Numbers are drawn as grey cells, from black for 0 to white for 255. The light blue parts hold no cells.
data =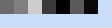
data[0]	107
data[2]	205
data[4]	1

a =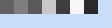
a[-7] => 98
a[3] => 200
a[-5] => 89
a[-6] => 126

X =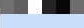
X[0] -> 113
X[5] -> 108
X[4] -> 7

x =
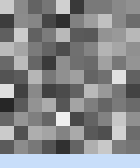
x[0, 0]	203
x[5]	[83, 92, 182, 120, 144, 160, 100, 112, 225, 97]
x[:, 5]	[57, 129, 90, 112, 111, 160, 98, 164, 72, 170, 100]
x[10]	[91, 140, 120, 84, 48, 100, 175, 200, 124, 116]
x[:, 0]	[203, 61, 95, 187, 105, 83, 223, 38, 102, 203, 91]
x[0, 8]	137
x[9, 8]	210
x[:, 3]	[118, 70, 124, 100, 58, 120, 65, 172, 101, 164, 84]
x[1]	[61, 140, 134, 70, 47, 129, 158, 193, 136, 108]
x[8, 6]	99
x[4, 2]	102
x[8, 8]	199
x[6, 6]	185
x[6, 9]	67
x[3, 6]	132
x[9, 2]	174
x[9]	[203, 81, 174, 164, 131, 170, 89, 79, 210, 108]
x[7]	[38, 90, 147, 172, 86, 164, 126, 101, 122, 106]
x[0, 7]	121
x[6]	[223, 65, 137, 65, 75, 98, 185, 153, 118, 67]
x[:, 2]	[99, 134, 97, 123, 102, 182, 137, 147, 127, 174, 120]
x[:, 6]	[121, 158, 88, 132, 106, 100, 185, 126, 99, 89, 175]

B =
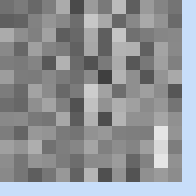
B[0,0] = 113
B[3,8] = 179
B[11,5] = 109
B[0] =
[113, 123, 104, 126, 171, 74, 155, 121, 187, 94, 154, 132, 116]
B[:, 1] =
[123, 99, 142, 103, 122, 124, 106, 103, 139, 101, 148, 118, 118]
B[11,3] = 143
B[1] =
[95, 99, 130, 149, 136, 109, 199, 168, 103, 136, 169, 147, 106]
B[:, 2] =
[104, 130, 128, 160, 132, 123, 163, 143, 121, 152, 174, 148, 94]
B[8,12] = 144
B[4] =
[125, 122, 132, 88, 178, 106, 82, 122, 171, 87, 120, 160, 128]
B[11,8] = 156
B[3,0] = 137
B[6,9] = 143
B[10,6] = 165
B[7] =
[110, 103, 143, 164, 127, 81, 193, 146, 174, 160, 139, 151, 116]
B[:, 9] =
[94, 136, 112, 177, 87, 143, 143, 160, 145, 126, 132, 102, 83]
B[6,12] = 86
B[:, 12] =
[116, 106, 136, 137, 128, 169, 86, 116, 144, 148, 125, 145, 140]
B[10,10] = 159
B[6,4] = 104
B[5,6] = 138
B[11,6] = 139
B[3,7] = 94
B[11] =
[141, 118, 148, 143, 124, 109, 139, 140, 156, 102, 130, 229, 145]
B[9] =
[125, 101, 152, 148, 122, 116, 146, 152, 128, 126, 125, 229, 148]
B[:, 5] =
[74, 109, 104, 97, 106, 111, 123, 81, 92, 116, 134, 109, 98]

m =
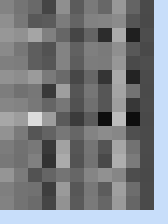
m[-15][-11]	131
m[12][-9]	82
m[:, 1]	[116, 120, 145, 119, 125, 141, 113, 131, 157, 122, 113, 112, 123, 115, 115]
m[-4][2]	128
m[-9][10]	74
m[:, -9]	[105, 88, 165, 94, 94, 155, 119, 120, 220, 85, 120, 128, 82, 113, 107]
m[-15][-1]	74
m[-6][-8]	99
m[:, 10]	[74, 73, 77, 73, 78, 75, 74, 75, 73, 74, 75, 74, 73, 74, 74]
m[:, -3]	[152, 139, 171, 143, 151, 169, 164, 158, 187, 135, 166, 174, 134, 159, 154]
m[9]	[146, 122, 85, 99, 119, 102, 131, 140, 135, 79, 74]
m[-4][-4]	73
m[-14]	[143, 120, 88, 91, 124, 100, 130, 132, 139, 85, 73]
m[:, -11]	[131, 143, 151, 138, 127, 146, 125, 134, 167, 146, 124, 120, 149, 127, 130]
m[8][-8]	157
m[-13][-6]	69
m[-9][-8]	57
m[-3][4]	116
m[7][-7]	119
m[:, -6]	[91, 100, 69, 97, 93, 71, 85, 81, 59, 102, 86, 83, 102, 87, 90]
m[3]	[138, 119, 94, 82, 131, 97, 127, 122, 143, 88, 73]
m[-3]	[149, 123, 82, 101, 116, 102, 133, 145, 134, 77, 73]
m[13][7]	92

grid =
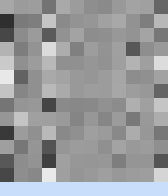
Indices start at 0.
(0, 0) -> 167
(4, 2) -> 156
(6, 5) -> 153
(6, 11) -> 100
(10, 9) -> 153
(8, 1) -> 196
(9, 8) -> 137
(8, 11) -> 173
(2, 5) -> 163
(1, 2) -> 126
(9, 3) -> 185
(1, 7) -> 161
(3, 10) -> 142
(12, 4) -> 159
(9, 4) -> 137
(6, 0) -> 195
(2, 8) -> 152
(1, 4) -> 138
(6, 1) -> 134
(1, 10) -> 126
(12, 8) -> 152
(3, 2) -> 147
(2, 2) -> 155
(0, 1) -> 155
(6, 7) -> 156
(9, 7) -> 155
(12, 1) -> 142
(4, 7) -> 146
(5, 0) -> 232
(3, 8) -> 160
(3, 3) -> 219
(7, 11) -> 197
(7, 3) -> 69
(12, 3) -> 233
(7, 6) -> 137
